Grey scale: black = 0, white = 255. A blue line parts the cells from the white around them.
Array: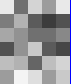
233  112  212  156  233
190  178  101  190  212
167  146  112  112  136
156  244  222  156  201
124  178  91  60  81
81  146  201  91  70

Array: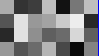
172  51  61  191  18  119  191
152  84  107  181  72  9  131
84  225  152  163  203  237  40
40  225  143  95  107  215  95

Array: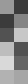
217  101
189  82
178  166
154  59
82  199
59  132

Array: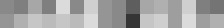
149  176  198  187  198  187  219  149  137  53  198  207  158  219  158  176
137  127  167  127  219  137  207  149  137  94  167  176  158  207  127  116

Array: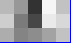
206  123  71  234  216
185  152  50  246  194
173  132  141  163  194

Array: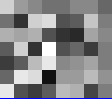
232  81  60  92  187  176  69  125
208  155  136  113  113  136  136  103
176  164  176  81  50  41  164  136
113  50  208  220  81  92  197  125
103  232  220  18  155  155  187  146
92  208  50  255  81  103  60  125
60  92  187  232  136  146  164  125

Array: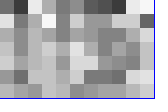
226  122  174  247  131  206  152  152  206  206  101
206  164  184  195  152  217  217  152  141  131  195
195  141  184  206  174  226  174  131  164  141  195
184  164  152  195  184  141  152  164  164  184  206
174  141  184  164  131  164  152  131  131  174  217
152  112  195  195  174  206  122  122  112  217  226
112  59  235  174  122  141  91  80  59  235  247
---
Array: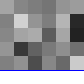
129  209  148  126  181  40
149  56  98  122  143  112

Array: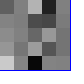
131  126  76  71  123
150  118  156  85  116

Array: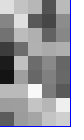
133  223  88  70  140
60  109  177  170  175
20  159  103  128  104
157  158  196  182  239

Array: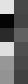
4  68
222  79
147  65

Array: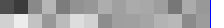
209  236  195  152  187  221  209  141  159  160  165  179  184  139  156

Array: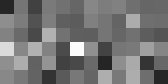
142  124  82  126  95  92  128  117  100  172  111  109
219  135  177  130  75  252  144  67  118  121  160  133
136  120  99  51  90  120  101  174  121  173  110  38
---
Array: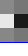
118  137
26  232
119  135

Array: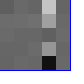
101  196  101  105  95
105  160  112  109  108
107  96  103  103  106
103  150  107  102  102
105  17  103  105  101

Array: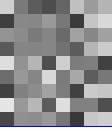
180  155  192  101  77  92  122  207
216  197  59  120  153  135  136  63
161  135  162  106  133  122  139  148
203  181  92  114  134  132  133  90
65  127  124  207  79  181  146  222
120  93  168  124  216  134  152  109
197  202  65  125  162  140  129  65
79  129  129  222  92  183  152  229
205  199  56  118  152  141  144  71

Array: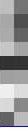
117  190
79  167
99  171
165  197
52  50
162  159
220  238
136  217
187  99

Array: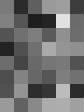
61  158  154  95  43  122
107  225  36  30  86  129
109  144  90  126  112  83
143  148  170  112  80  35
82  121  118  105  69  109
113  126  86  103  131  78
43  188  54  45  148  81
160  173  172  137  98  154

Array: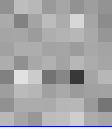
147  158  146  166  154  184  189  145
140  165  215  172  188  164  130  170
150  169  183  179  174  156  166  165
164  168  156  165  163  173  173  161
166  172  183  163  177  168  144  173
183  165  56  135  115  203  225  129
162  161  155  169  160  182  186  158
117  154  183  182  171  172  172  145
165  172  206  191  188  151  165  184

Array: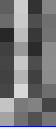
133  50  205  95
112  78  202  107
115  56  189  39
140  43  153  64
142  77  200  69
140  64  180  65
110  79  216  70
69  130  122  196
118  81  112  164
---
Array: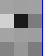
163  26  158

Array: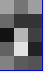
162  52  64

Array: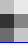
191  133

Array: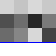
212  110  216

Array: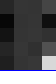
39  51  54  81

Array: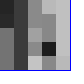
37  59  161  28  185

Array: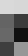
217  59

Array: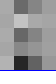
170  195  132  160

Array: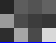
38  75  74
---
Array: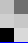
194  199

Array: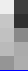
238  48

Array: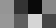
149  95

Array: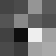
68  137  238  170

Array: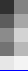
48  167

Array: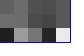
96  109  117

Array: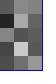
89  169  92
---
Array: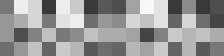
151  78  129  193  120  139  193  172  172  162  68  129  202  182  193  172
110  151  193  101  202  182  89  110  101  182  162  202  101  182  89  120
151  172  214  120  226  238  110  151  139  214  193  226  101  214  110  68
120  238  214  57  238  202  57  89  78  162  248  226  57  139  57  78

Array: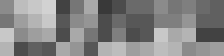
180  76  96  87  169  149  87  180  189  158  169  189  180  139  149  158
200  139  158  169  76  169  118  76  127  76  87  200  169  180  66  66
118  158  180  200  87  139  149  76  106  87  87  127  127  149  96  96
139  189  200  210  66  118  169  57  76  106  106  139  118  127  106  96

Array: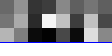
181  126  11  2  72  11  222  136
105  146  52  61  136  95  117  95
117  170  42  244  193  61  193  72

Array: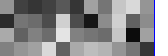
149  65  53  65  88  53  161  117  198  217  149
170  97  129  108  228  129  117  108  198  12  161
43  117  108  76  208  76  22  140  208  97  140
129  149  161  217  97  170  189  180  149  117  53

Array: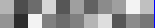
148  45  243  128  108  128  181  222  86  139  119
181  77  108  213  86  159  97  139  159  243  192

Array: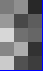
153  72  93
203  81  61
215  112  102
123  143  40
134  173  50

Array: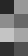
47  81
141  103
38  153
196  165

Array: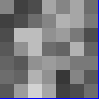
133  64  76  166  133  166  109
64  76  109  133  178  166  121
100  88  145  156  145  121  121
109  100  178  145  55  133  88
88  145  189  109  100  178  100
88  156  211  166  64  76  109
76  189  189  145  156  121  76

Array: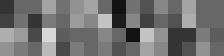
52  103  103  164  114  146  164  103  19  114  82  135  103  164  103  103
64  114  52  123  103  155  135  195  29  135  64  103  82  174  103  103
146  123  103  185  73  123  103  123  82  103  164  135  52  82  146  103
174  155  73  216  93  103  103  135  103  19  195  146  52  52  123  93
